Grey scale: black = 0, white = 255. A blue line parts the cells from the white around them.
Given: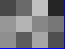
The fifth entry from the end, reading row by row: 119
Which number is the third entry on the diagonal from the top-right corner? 92
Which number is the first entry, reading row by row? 72
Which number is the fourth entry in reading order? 37

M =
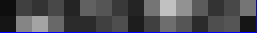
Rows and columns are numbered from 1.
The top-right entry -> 117
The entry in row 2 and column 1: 21
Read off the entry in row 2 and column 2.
133
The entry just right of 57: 36
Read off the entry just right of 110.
85
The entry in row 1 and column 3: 51
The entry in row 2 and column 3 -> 164
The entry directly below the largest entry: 110
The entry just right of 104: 43
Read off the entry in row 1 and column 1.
14

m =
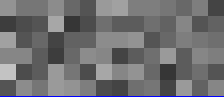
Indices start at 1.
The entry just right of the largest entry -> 76
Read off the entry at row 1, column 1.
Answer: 147
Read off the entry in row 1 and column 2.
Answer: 118
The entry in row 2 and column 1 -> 61
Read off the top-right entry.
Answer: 68
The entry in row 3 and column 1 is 161
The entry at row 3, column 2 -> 84
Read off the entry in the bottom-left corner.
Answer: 84
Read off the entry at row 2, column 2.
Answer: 76
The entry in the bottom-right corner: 134
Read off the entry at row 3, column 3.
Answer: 104
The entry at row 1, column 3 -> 118

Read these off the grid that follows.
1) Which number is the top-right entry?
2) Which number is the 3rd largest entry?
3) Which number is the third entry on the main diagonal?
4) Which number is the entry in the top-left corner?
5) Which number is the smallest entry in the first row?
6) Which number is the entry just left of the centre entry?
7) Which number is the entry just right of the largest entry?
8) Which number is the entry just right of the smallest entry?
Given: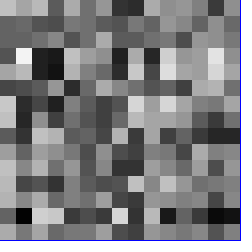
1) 143
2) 221
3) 112
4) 192
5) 44
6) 64
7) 32
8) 207

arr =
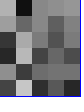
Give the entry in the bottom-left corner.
68
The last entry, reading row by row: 39
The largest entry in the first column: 178
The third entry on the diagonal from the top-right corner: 123
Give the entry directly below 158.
54
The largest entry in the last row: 198
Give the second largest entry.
184
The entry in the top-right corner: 150
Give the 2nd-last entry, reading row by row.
88

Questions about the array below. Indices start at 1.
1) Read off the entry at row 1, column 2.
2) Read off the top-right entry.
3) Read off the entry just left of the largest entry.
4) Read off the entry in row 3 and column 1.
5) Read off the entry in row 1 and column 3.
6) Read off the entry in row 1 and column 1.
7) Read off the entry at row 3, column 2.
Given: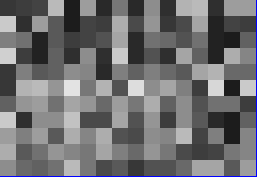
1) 61
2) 157
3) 149
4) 127
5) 67
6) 55
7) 113
